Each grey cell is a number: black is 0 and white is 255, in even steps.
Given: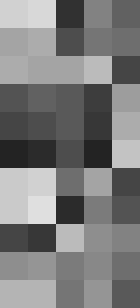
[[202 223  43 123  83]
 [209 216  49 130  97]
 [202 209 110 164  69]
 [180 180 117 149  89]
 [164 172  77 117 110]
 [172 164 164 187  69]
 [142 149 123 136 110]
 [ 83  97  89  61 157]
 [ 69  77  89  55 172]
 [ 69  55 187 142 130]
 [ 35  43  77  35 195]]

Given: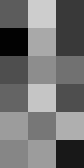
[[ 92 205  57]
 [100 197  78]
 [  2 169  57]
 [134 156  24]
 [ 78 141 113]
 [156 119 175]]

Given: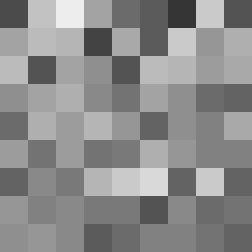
[[ 75 194 237 163 107  91  53 202  83]
 [163 187 181  67 169  91 202 150 175]
 [107 175 156 181 150  99 143 129 169]
 [143 163 175 137 115 163 143 107  99]
 [143 150 137  91 107 129 129 115  99]
 [ 99 137 121 181 202 217  99 202  99]
 [150 129 137 121 121  83 137 107 115]
 [156 115 156 115 121 175 150 129 129]
 [187  83 163 143  83 187 181 156 169]]

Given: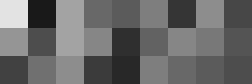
[[ 65 112 141  59  40 126 104  91  77]
 [149  77 163 134  47  98 134 120  84]
 [227  25 163 104  91 126  53 141  71]]

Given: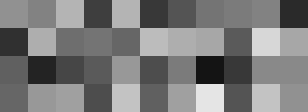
[[ 48 174 110 116 102 188 174 167  90 215 167]
 [102 152 160  77 195  96 160 229  84 195 145]
 [145 130 180  62 180  56  84 116 123 130  42]
 [ 96  35  70  90 152  77 123  20  56 137 137]]

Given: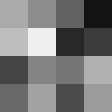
[[190 239  40  60]
 [105 163  75 155]
 [170 140  98  19]
 [ 68 133 118 177]]

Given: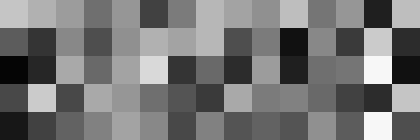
[[ 72 203  72 169 150 111  84  58 169 123 129 105  65  44 197]
 [197 177 156 111 150  65 123 183 163 144 190 117 150  31 190]
 [ 23  65  98 129 163 136  72 129  84  98  84 144  92 247  78]
 [ 92  52 136  78 144 177 163 183  78 123  17 136  58 203  44]
 [  5  38 169 105 163 217  52 105  44 156  31 111 117 247  17]]
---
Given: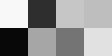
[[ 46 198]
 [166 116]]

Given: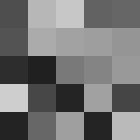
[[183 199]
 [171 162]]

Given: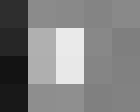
[[139 137]
 [176 234]]

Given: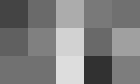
[[106 172]
 [128 210]]

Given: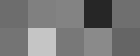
[[128 131]
 [197 120]]

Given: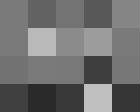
[[ 98 115]
 [185 139]]

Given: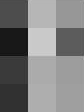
[[182 151]
 [201  92]]
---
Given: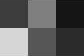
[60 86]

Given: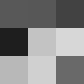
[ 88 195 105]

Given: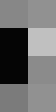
[135 192]

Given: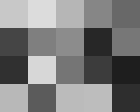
[200 127 117 189]

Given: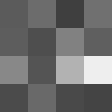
[ 91  78 178  68]

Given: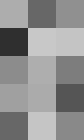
[173 200 125]
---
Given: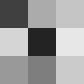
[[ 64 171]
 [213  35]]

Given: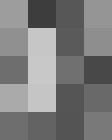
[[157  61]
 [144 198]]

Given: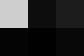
[[206  13]
 [  4   1]]

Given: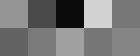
[[149  74]
 [ 99 122]]

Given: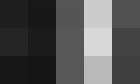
[[31 24]
 [37 27]]

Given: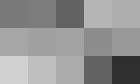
[[121 124]
 [166 160]]
